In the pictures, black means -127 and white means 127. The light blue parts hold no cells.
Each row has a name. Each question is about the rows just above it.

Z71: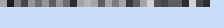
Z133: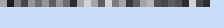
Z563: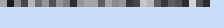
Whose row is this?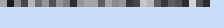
Z563
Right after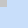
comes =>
[53]

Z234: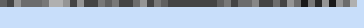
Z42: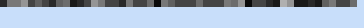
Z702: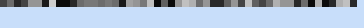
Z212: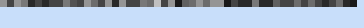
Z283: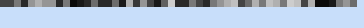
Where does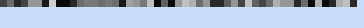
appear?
Z702
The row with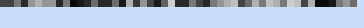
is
Z283
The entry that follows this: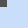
[-59]
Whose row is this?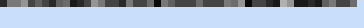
Z42
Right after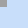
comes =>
[21]
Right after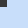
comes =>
[21]
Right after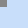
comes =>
[-59]

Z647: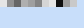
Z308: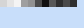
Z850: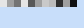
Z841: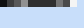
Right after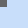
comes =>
[47]
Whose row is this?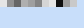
Z647
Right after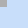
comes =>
[31]
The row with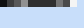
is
Z841
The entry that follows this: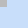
[-80]
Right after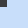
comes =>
[-39]

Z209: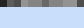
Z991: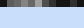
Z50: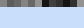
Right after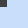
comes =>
[-78]
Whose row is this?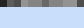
Z209
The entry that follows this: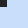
[-35]
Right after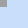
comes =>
[-49]
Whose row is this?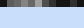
Z991

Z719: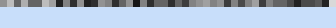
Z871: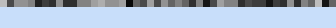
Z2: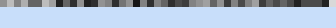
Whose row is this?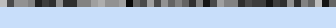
Z871
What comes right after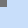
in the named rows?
[18]
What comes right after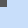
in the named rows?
[-93]

